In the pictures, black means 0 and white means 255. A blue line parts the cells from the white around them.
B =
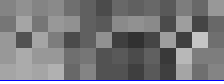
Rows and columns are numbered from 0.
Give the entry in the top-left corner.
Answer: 132
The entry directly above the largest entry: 69
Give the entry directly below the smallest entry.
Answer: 75
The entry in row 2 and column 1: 82
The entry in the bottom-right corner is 132
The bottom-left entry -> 165
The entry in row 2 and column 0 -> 152
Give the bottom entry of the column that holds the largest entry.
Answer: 111
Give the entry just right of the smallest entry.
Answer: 69
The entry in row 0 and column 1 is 145
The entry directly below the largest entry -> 125
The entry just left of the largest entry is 63
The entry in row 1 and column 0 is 118
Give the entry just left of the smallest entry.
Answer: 63
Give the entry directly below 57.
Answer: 63
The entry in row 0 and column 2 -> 132
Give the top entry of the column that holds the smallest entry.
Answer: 96
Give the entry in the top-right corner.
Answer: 152
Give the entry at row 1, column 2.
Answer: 118

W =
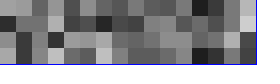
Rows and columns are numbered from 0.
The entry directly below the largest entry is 73
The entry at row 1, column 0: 45
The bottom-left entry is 168
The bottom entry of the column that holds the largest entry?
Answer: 66
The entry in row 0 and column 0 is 161
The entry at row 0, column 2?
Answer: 100
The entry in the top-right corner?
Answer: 183
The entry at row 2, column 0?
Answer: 141
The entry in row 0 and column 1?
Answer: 155

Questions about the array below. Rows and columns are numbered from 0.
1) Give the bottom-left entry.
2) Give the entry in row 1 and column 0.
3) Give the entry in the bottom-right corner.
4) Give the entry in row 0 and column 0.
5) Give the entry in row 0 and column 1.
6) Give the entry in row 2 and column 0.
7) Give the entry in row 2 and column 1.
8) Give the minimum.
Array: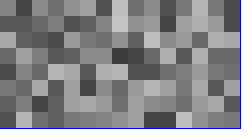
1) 81
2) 88
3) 119
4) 132
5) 68
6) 168
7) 96
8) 60

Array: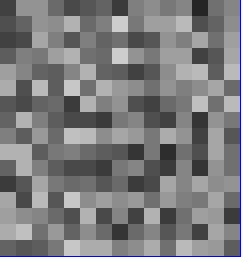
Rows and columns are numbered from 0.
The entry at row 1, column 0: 79
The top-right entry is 133
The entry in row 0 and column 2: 147
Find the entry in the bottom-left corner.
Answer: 99
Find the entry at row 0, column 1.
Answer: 147
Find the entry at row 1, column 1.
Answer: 99
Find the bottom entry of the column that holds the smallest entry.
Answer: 159
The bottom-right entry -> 93
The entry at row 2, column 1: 73
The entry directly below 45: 59
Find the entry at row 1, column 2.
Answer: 147
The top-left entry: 65
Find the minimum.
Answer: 37
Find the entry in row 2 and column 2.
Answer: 166

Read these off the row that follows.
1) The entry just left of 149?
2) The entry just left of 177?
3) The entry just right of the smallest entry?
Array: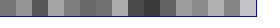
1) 120
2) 141
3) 99

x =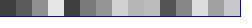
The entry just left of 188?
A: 181
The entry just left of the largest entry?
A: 143

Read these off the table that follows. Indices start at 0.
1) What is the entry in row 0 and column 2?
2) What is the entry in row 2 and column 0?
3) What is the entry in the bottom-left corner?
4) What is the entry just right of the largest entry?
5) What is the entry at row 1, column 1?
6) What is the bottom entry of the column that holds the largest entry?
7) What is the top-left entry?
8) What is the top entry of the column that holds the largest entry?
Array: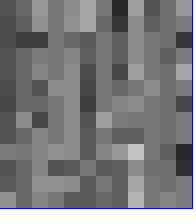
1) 152
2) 77
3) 144
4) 117
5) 97
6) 179
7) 83
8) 158

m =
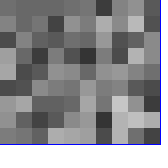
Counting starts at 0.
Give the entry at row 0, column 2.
104
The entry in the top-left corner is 111
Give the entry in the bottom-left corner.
124
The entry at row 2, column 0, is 75
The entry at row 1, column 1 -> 104
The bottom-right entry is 67
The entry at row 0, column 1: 104
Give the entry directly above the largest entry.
131
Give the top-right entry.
89
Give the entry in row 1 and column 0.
131
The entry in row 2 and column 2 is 97
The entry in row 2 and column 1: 131
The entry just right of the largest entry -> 145
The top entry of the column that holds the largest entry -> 131
